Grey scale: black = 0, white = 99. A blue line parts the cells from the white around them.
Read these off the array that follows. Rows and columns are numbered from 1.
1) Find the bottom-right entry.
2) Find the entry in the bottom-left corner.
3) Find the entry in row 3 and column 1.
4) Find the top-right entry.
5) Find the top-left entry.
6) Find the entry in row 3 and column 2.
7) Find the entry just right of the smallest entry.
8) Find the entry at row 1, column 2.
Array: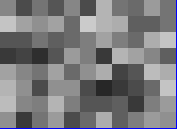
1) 56
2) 56
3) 33
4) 45
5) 52
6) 33
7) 22
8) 29

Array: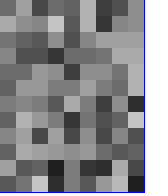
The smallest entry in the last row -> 12
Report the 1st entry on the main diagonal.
42
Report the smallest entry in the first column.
34
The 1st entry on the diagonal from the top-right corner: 55
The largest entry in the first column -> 66
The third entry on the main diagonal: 34
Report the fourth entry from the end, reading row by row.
34
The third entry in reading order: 28
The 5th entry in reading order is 38
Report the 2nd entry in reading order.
62
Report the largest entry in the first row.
69
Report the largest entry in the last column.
76
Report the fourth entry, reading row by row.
42

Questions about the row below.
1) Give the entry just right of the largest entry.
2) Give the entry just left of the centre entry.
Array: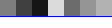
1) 42
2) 8

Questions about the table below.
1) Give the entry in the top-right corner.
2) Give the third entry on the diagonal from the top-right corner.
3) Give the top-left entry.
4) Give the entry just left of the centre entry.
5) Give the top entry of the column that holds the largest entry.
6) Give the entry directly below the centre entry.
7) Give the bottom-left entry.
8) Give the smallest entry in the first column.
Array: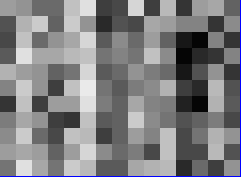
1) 38
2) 2
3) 61
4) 45
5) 87
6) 38
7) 45
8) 20

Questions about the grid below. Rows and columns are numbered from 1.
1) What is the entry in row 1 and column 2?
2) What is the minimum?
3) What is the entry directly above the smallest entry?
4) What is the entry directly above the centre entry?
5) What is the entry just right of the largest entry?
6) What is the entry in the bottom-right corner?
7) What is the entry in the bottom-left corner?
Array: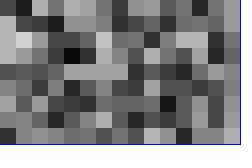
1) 11
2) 4
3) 27
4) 52
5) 59
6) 67
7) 19

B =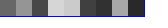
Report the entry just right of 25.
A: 19
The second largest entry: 79
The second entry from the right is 65

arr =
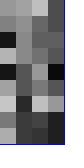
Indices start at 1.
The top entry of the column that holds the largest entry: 59
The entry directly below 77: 47
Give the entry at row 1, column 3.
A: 74
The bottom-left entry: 67
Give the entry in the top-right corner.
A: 30
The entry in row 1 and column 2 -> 63
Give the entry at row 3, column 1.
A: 8
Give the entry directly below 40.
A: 37
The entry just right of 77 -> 16
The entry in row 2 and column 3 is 40
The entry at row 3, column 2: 53

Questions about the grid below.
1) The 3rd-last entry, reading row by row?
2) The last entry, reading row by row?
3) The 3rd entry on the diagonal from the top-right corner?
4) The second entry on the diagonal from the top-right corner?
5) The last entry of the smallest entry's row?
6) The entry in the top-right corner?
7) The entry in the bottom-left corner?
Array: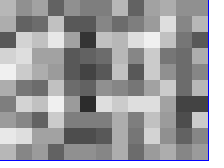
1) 67
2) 60
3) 75
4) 52
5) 26
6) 56
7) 71
